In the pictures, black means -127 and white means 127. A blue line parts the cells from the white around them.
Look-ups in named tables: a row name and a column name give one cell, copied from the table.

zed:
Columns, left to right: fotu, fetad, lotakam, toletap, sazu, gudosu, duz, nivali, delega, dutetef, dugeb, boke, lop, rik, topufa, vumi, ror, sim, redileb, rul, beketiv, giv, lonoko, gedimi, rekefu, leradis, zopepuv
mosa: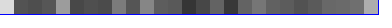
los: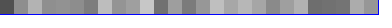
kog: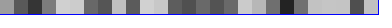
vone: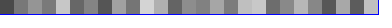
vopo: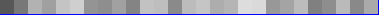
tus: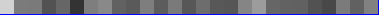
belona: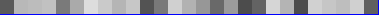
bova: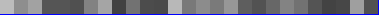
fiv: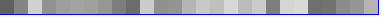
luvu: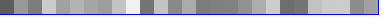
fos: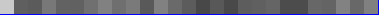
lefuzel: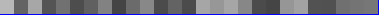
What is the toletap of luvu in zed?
76
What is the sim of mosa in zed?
-28
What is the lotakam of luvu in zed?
-3
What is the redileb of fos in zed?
-31
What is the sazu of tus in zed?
-25
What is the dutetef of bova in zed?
-13
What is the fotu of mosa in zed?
92
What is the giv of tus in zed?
-30
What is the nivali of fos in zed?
1
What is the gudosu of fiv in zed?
35
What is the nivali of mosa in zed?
-52
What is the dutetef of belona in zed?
71

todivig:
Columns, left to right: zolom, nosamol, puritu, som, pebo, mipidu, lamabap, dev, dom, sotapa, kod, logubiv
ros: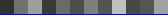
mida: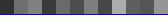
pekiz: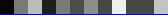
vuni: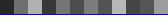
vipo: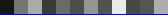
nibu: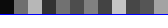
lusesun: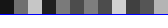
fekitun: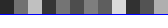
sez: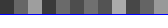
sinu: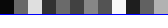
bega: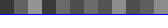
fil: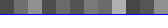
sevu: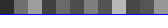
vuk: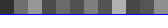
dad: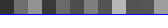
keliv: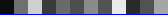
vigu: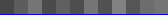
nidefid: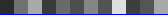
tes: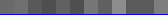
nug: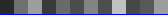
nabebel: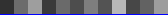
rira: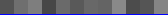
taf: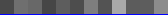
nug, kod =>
-38
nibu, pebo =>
-14
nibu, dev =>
-60
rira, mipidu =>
-38
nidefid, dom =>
95
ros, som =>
-70
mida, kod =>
-42
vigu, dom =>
1
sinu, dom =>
119
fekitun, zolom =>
-86
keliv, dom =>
105
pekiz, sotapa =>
-56
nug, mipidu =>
-51
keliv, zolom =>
-115

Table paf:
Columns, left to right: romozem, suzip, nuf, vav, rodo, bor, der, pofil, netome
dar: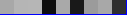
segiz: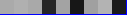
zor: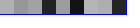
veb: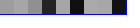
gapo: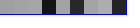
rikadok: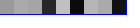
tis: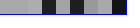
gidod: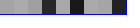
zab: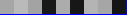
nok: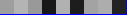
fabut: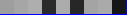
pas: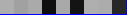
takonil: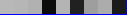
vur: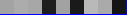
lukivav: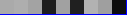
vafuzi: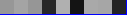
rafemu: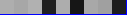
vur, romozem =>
35
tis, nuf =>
45
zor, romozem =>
48
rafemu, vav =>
-95
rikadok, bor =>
-116
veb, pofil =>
39
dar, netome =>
-80
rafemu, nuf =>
49
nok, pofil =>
45
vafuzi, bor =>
-107
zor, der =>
53
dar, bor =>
-102
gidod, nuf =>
31
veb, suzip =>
38

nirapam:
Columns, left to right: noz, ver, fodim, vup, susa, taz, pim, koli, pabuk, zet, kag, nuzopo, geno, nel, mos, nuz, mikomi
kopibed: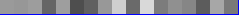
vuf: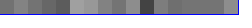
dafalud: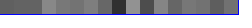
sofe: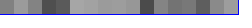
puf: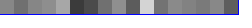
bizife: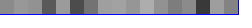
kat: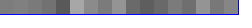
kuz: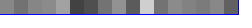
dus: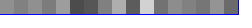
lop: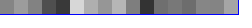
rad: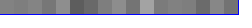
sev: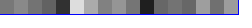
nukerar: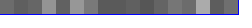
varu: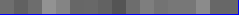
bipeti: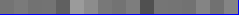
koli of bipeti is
-7
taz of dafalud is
-12
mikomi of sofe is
29
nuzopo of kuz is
-12
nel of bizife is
11
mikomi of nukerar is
-16
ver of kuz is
-13
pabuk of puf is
15
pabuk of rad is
13
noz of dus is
16
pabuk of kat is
20
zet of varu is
-18
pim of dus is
-41

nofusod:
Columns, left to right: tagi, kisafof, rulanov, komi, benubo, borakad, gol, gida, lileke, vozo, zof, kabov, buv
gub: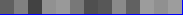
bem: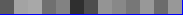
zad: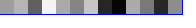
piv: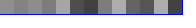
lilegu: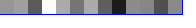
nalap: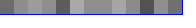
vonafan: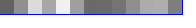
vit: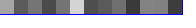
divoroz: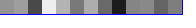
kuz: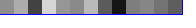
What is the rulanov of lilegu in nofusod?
-37
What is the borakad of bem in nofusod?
-80
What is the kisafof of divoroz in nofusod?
30
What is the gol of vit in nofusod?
-49
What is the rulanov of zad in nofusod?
-31
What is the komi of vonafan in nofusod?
39
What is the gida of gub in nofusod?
-40
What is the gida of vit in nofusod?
-37

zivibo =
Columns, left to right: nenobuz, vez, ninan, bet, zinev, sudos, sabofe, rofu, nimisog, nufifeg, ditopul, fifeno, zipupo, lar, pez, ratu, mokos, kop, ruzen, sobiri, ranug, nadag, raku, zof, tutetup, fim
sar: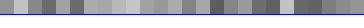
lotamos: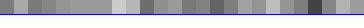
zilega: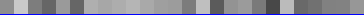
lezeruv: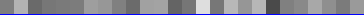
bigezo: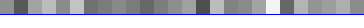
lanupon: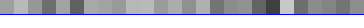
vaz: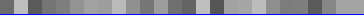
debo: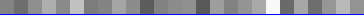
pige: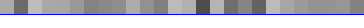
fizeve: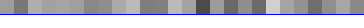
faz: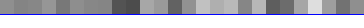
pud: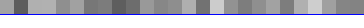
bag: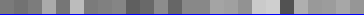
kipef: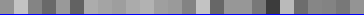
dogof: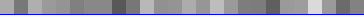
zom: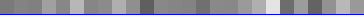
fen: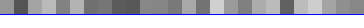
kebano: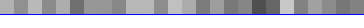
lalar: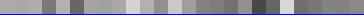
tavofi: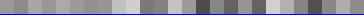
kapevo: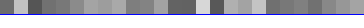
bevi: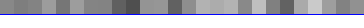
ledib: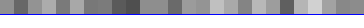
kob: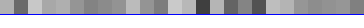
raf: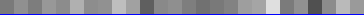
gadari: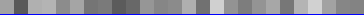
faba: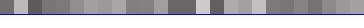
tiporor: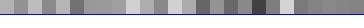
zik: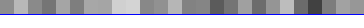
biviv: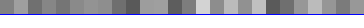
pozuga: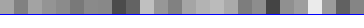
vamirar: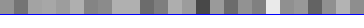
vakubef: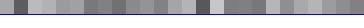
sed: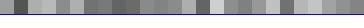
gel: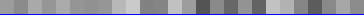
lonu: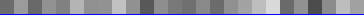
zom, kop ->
26
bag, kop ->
18
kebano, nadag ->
2
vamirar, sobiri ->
106
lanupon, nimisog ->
25
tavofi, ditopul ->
-5
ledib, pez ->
20
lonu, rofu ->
18
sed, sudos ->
47
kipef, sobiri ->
-67
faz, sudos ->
14
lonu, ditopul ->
-39
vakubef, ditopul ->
20
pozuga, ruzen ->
13
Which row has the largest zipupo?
tiporor

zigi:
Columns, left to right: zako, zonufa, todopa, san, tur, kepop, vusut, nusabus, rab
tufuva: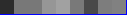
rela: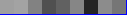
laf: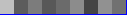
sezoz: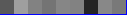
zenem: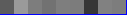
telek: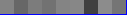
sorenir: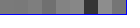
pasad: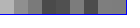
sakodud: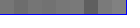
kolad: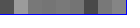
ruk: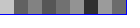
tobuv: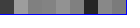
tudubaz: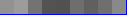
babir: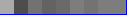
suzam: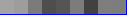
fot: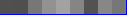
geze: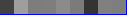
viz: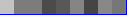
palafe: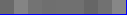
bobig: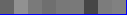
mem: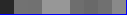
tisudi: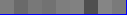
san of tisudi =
-13
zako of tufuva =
-83
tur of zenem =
-1
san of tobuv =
3
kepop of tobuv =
0
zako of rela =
31
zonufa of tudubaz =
28
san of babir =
-28
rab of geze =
-1
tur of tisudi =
-1
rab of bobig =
1
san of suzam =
-49
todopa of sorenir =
-1
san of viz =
-52
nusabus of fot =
7

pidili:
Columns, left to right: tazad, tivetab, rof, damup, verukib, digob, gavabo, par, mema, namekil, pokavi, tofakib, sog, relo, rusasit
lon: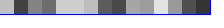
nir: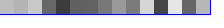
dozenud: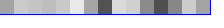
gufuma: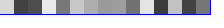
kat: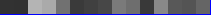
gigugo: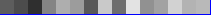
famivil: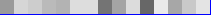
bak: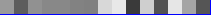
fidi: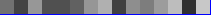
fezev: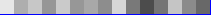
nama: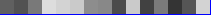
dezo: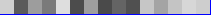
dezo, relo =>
87
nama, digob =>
74
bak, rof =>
17
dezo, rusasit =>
78
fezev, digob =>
23
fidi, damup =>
-47
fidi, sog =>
61
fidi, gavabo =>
22
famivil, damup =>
58
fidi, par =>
48
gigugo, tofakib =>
34
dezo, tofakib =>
36
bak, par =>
88
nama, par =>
8
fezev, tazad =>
103
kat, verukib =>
-14
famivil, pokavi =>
-24
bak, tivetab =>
-34
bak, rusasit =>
-42
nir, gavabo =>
-29
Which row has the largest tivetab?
famivil

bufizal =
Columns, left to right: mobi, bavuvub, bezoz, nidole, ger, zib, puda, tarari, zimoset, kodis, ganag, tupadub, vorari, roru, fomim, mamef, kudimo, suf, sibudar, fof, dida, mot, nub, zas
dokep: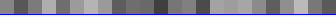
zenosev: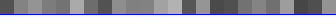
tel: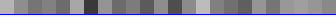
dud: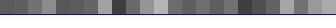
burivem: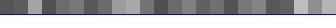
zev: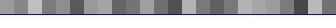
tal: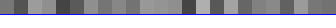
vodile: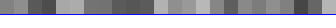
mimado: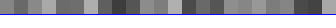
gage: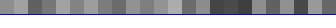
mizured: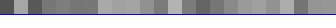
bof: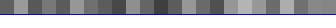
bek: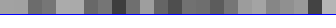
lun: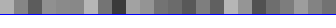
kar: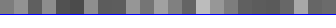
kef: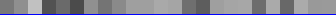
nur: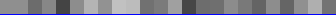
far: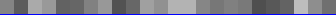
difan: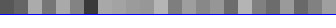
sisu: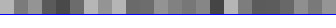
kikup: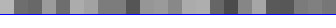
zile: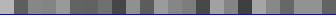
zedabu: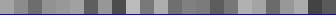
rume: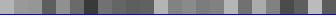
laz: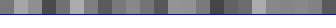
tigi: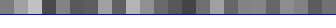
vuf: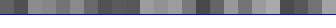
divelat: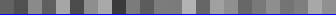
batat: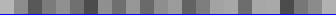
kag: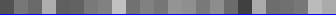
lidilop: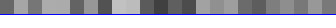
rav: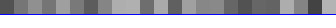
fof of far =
-39
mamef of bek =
-35
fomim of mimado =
-22
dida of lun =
-2
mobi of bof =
-31
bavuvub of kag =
-8
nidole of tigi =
-53
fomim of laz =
-5
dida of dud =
38
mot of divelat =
-1
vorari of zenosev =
50
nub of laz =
2
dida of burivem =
-31
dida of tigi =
13
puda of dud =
-26
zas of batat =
49
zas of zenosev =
19

